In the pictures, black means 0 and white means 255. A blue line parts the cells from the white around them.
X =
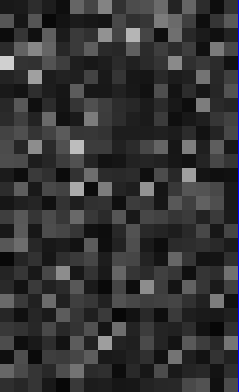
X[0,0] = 25
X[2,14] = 27
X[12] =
[27, 13, 58, 48, 11, 50, 110, 43, 41, 44, 15, 76, 40, 159, 20, 15, 17]
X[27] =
[47, 39, 53, 24, 7, 57, 28, 30, 22, 23, 35, 39, 40, 73, 82, 16, 75]
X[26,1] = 74
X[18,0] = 8
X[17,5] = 18
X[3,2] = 135
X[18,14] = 19
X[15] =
[62, 88, 53, 75, 55, 105, 56, 42, 86, 24, 71, 66, 53, 59, 34, 58, 27]
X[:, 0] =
[25, 86, 12, 43, 208, 35, 25, 40, 43, 67, 75, 77, 27, 44, 22, 62, 24, 87, 8, 36, 41, 106, 38, 56, 76, 15, 103, 47]
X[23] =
[56, 51, 39, 73, 40, 51, 81, 21, 110, 35, 60, 36, 33, 46, 18, 7, 48]
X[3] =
[43, 98, 135, 101, 39, 58, 94, 42, 39, 95, 43, 62, 44, 62, 16, 123, 72]
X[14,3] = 16
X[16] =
[24, 90, 23, 77, 70, 54, 17, 13, 40, 82, 41, 36, 29, 41, 72, 23, 69]
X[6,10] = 17
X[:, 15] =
[13, 53, 16, 123, 43, 40, 38, 42, 54, 36, 94, 71, 15, 72, 78, 58, 23, 41, 20, 45, 26, 125, 24, 7, 40, 51, 19, 16]
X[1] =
[86, 22, 85, 8, 19, 27, 23, 20, 72, 48, 54, 124, 106, 63, 14, 53, 90]
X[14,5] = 30
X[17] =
[87, 109, 39, 24, 28, 18, 92, 14, 34, 78, 26, 13, 43, 45, 49, 41, 27]
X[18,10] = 35
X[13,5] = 171
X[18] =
[8, 36, 50, 22, 47, 58, 70, 29, 73, 70, 35, 20, 102, 54, 19, 20, 48]
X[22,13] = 30
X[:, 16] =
[51, 90, 35, 72, 17, 64, 83, 37, 66, 72, 24, 53, 17, 25, 25, 27, 69, 27, 48, 113, 66, 17, 32, 48, 118, 33, 46, 75]
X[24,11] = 36
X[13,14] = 83
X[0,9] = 76
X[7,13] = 13
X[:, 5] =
[101, 27, 58, 58, 30, 31, 92, 53, 26, 54, 189, 81, 50, 171, 30, 105, 54, 18, 58, 23, 88, 63, 54, 51, 92, 70, 115, 57]

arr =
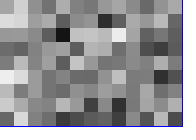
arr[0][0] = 165
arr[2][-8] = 193
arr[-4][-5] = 191
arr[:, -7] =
[119, 148, 196, 180, 152, 106, 134, 64, 91]
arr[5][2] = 155
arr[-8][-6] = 45
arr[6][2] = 155
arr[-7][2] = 138
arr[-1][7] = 98
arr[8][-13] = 103
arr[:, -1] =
[169, 102, 94, 91, 124, 81, 130, 176, 76]
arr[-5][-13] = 124
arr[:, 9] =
[138, 170, 164, 139, 138, 123, 122, 121, 138]
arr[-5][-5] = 120
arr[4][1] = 186
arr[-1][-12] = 217
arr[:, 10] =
[105, 151, 97, 78, 128, 125, 168, 165, 84]
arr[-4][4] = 131
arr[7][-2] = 140
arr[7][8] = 49
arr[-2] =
[203, 171, 136, 131, 183, 153, 64, 137, 49, 121, 165, 140, 176]
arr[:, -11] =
[144, 158, 138, 130, 132, 155, 155, 136, 129]
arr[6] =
[186, 124, 155, 116, 108, 144, 134, 157, 145, 122, 168, 111, 130]
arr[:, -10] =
[114, 171, 93, 153, 159, 116, 116, 131, 110]
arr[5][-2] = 48
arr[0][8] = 166

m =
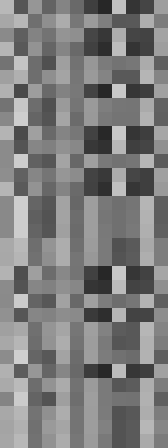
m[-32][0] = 184
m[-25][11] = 98
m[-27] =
[160, 176, 110, 143, 164, 118, 154, 132, 89, 89, 181, 133]
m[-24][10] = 178
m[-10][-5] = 46
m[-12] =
[139, 83, 134, 129, 144, 135, 53, 49, 187, 67, 71, 143]
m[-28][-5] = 123
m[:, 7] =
[39, 127, 55, 45, 123, 132, 39, 126, 121, 40, 49, 121, 57, 47, 120, 118, 121, 122, 122, 39, 49, 125, 46, 130, 122, 124, 40, 122, 122, 123, 129, 121]
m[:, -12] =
[184, 167, 138, 181, 115, 160, 177, 115, 136, 180, 139, 139, 142, 181, 137, 137, 137, 169, 168, 179, 139, 138, 145, 160, 168, 140, 177, 170, 132, 168, 164, 166]
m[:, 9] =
[52, 89, 69, 52, 119, 89, 54, 117, 116, 53, 63, 118, 70, 54, 117, 119, 121, 90, 92, 54, 67, 118, 67, 88, 88, 108, 55, 92, 114, 88, 90, 90]
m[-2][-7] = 116
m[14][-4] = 111
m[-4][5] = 110
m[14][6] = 158
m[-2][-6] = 157
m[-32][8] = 192
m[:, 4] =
[132, 172, 148, 133, 159, 164, 130, 154, 165, 132, 145, 164, 150, 132, 163, 163, 160, 173, 173, 136, 144, 162, 141, 165, 173, 163, 134, 171, 159, 173, 165, 172]
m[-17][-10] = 95
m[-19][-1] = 154
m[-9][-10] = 112
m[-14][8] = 84
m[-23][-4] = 200
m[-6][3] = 101
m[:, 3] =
[99, 143, 115, 101, 80, 143, 105, 80, 84, 105, 128, 86, 117, 103, 86, 83, 85, 148, 143, 108, 129, 87, 130, 149, 147, 88, 101, 147, 83, 144, 154, 146]
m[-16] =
[137, 205, 100, 85, 160, 107, 158, 121, 112, 121, 175, 96]
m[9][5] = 119
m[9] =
[180, 75, 160, 105, 132, 119, 66, 40, 200, 53, 62, 166]
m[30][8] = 83
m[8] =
[136, 206, 101, 84, 165, 107, 153, 121, 116, 116, 178, 96]

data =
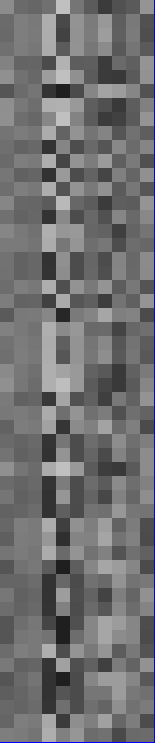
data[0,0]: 140
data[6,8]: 156
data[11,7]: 155
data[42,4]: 157
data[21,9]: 96
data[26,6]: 98
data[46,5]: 148
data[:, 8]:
[81, 94, 96, 88, 106, 57, 156, 57, 65, 85, 136, 95, 128, 90, 94, 134, 63, 77, 132, 133, 92, 115, 127, 68, 86, 89, 57, 57, 120, 80, 107, 141, 131, 57, 139, 130, 151, 98, 115, 83, 156, 147, 127, 137, 156, 140, 92, 124, 156, 156, 143, 102, 73]
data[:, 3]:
[112, 174, 173, 172, 75, 157, 52, 175, 135, 172, 51, 174, 50, 173, 91, 51, 175, 172, 50, 51, 174, 65, 135, 175, 172, 173, 175, 175, 57, 171, 162, 52, 50, 171, 52, 50, 50, 172, 151, 172, 91, 51, 51, 52, 69, 115, 175, 53, 50, 50, 52, 168, 174]
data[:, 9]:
[90, 121, 123, 117, 95, 90, 134, 93, 90, 113, 107, 122, 101, 119, 92, 105, 100, 109, 104, 105, 120, 96, 131, 103, 115, 118, 97, 90, 98, 111, 127, 111, 103, 90, 110, 102, 118, 124, 129, 112, 134, 115, 101, 108, 134, 134, 120, 99, 134, 120, 113, 125, 106]
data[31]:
[106, 100, 105, 52, 118, 76, 109, 95, 141, 111, 126]
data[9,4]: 99
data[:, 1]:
[106, 126, 126, 125, 100, 113, 107, 120, 110, 124, 99, 126, 97, 126, 103, 99, 121, 122, 98, 98, 126, 99, 121, 121, 124, 125, 120, 119, 97, 123, 125, 100, 97, 117, 100, 97, 101, 126, 124, 123, 114, 101, 97, 99, 110, 118, 126, 97, 105, 101, 100, 126, 123]
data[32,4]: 148
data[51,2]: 122
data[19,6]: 103
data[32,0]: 115
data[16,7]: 98
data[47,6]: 97
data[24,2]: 118
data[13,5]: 147
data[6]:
[85, 107, 117, 52, 31, 75, 134, 164, 156, 134, 82]
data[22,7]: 166
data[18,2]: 103
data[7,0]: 143
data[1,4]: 73
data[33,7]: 61
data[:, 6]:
[91, 123, 124, 119, 94, 91, 134, 94, 91, 116, 105, 124, 99, 121, 92, 104, 102, 110, 102, 103, 121, 95, 132, 105, 117, 119, 98, 91, 96, 112, 128, 109, 101, 91, 108, 100, 115, 126, 130, 114, 134, 113, 99, 106, 134, 134, 121, 97, 134, 118, 111, 127, 108]
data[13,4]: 83
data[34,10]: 129
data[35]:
[117, 97, 102, 50, 150, 76, 100, 71, 130, 102, 142]
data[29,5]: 148
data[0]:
[140, 106, 102, 112, 192, 117, 91, 59, 81, 90, 148]

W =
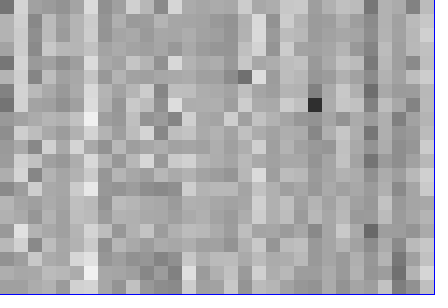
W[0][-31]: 117
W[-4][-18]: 174
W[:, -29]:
[161, 136, 143, 138, 154, 133, 185, 163, 171, 189, 136, 193, 134, 206, 159, 150, 179, 137, 200, 168, 172]
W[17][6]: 202
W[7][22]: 47
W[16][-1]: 170
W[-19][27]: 179
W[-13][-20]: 155
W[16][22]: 137
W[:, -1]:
[187, 199, 208, 192, 190, 205, 184, 185, 180, 187, 204, 184, 208, 202, 168, 180, 170, 199, 193, 214, 191]
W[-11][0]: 154
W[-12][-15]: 163
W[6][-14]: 191
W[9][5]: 177
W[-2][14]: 155
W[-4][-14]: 177
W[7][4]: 145
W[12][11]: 183
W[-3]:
[146, 158, 200, 171, 166, 214, 225, 150, 159, 145, 150, 132, 144, 199, 174, 186, 187, 170, 187, 171, 173, 185, 153, 165, 154, 175, 151, 180, 120, 160, 193]
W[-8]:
[138, 157, 206, 169, 166, 203, 232, 152, 148, 157, 142, 137, 143, 206, 179, 184, 184, 164, 194, 176, 159, 167, 152, 170, 160, 168, 155, 176, 138, 165, 202]
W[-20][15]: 153
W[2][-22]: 169
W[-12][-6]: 174
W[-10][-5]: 116
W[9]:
[142, 206, 189, 169, 156, 177, 211, 179, 158, 188, 212, 135, 190, 195, 170, 178, 163, 192, 172, 162, 174, 171, 135, 175, 198, 174, 118, 175, 148, 154, 187]
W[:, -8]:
[177, 158, 162, 166, 170, 156, 170, 172, 165, 175, 150, 165, 165, 170, 162, 167, 166, 165, 165, 171, 171]
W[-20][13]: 165
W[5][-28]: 189
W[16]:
[153, 225, 179, 168, 160, 180, 212, 189, 151, 177, 195, 156, 176, 188, 184, 171, 157, 190, 164, 166, 155, 167, 137, 166, 201, 170, 105, 158, 157, 148, 170]
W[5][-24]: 152
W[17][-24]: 144
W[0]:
[117, 212, 161, 155, 147, 164, 219, 144, 160, 208, 183, 138, 214, 171, 166, 171, 168, 204, 168, 173, 199, 201, 158, 177, 192, 187, 119, 178, 171, 130, 187]
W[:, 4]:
[147, 159, 155, 183, 143, 161, 153, 145, 176, 156, 169, 152, 165, 166, 164, 160, 160, 167, 166, 183, 155]
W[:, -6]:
[187, 158, 165, 153, 187, 162, 176, 193, 171, 174, 169, 163, 172, 168, 161, 154, 170, 162, 175, 178, 165]
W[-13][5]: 193

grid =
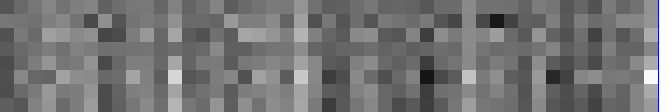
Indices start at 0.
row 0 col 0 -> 85
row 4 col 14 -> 121
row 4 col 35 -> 124
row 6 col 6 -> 148
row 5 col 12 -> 214
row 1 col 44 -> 133
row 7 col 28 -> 75
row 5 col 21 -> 200
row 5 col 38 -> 154
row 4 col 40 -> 76
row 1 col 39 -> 126
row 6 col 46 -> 170
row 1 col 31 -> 85
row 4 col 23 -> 91
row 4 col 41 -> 96
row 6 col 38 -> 144
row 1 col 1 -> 116
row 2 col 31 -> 141
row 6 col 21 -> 164
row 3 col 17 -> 96
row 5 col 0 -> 80
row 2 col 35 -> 157
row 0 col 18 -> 115
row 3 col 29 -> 95
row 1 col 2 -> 113
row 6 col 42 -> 74
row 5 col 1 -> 135
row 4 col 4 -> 118
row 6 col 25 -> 129
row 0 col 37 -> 99
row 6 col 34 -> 114
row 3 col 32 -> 105
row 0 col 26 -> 119
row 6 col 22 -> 132
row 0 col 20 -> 120
